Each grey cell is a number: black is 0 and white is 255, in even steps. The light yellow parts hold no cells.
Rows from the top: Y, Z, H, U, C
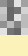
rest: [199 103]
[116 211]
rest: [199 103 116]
[211]
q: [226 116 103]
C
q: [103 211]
C
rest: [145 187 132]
[187]
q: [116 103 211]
C

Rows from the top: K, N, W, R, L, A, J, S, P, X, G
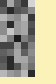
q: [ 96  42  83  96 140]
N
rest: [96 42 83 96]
[140]
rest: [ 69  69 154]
[ 69 127]

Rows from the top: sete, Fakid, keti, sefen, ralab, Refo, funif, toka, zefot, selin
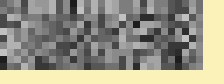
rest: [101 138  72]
[ 56  44 164 101 138]
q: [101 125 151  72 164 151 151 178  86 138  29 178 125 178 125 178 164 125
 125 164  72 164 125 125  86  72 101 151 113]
sete
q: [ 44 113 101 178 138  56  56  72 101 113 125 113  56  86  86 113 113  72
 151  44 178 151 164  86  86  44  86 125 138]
selin
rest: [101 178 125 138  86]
[ 72  72 164 113]
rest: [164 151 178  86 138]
[ 44 193 113 178 113 178 164 125 125 151 101 178 125 138  86  72  72 164
 113]

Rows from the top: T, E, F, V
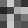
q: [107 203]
T
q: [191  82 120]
F
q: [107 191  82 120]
F
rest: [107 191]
[ 82 120]
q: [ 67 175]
E

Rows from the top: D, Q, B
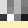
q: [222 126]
D
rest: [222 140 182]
[113]
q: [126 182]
D
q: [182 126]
D
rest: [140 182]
[113]

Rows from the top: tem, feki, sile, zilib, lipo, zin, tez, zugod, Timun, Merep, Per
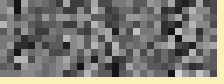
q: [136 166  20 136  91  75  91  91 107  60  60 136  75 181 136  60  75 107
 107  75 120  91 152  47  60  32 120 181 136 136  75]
feki
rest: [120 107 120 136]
[ 60  75 107 181 120  91  91  20  91 107 152 107 136 107 107  20 210 152
 120 194 152  75]
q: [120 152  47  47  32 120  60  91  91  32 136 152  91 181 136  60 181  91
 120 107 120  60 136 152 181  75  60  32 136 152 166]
tez
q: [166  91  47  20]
Merep
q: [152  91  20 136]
Merep
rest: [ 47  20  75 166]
[120 136  91  91  75  91 136  91  47  60  91  91]
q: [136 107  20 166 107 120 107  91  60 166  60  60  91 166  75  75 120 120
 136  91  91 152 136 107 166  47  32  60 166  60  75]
tem

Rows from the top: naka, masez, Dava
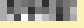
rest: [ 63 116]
[186]
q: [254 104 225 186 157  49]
Dava
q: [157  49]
Dava
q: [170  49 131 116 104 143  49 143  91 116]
naka
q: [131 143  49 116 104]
masez

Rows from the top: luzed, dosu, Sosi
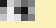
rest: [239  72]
[ 17 169]
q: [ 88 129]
Sosi

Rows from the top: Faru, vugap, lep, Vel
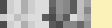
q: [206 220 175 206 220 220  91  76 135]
Vel
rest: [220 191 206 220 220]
[ 91  76 135  91 220 191 163]
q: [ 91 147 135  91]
vugap
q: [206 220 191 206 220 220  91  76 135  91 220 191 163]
lep
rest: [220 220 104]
[147 135  91 191 163]
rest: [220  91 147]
[135  91 191 135]

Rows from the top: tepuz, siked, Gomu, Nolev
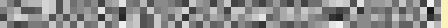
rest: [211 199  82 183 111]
[138 111 138  67 154 169 227 123 111 183  82 138 138 123  98  67 199 154
 138  67 138 199  67  82 154  98  67 111 154  98  67 138  67 111 111 169
 199 211 199  82 227 138 154 154 169 111 199 123 169  67 239 123]
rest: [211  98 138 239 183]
[199  82  98 199 123 183  82 211 123  82 169  98 111 183  82 138 111  82
  52 169 154  98  82 123  98 138 154 169 227 239 169  98 138 138 111 123
  98 154  98  98 169  82 227 183]
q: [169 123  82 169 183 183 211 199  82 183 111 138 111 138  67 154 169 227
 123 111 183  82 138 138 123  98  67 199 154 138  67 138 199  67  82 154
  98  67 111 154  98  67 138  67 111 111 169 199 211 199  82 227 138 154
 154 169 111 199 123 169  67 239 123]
tepuz
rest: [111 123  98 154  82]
[138 111 211  25 169]
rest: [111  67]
[ 82 123 123 111 199 123 183  98 199 111 123 211  98 138 239 183 199  82
  98 199 123 183  82 211 123  82 169  98 111 183  82 138 111  82  52 169
 154  98  82 123  98 138 154 169 227 239 169  98 138 138 111 123  98 154
  98  98 169  82 227 183]
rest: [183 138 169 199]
[227  98 123 169 183 154 183 138 123 111  52  39 111 169 138 138 183 154
 111 199 138 183 111 183  52  98]
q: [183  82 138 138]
tepuz

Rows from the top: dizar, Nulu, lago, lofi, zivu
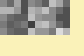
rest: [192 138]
[106  80]
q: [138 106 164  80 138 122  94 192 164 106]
dizar

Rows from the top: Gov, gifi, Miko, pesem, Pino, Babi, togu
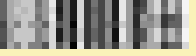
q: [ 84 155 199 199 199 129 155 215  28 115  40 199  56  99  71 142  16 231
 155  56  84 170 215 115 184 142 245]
Babi
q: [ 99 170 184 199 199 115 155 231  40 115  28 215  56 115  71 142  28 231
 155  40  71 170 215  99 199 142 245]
Gov

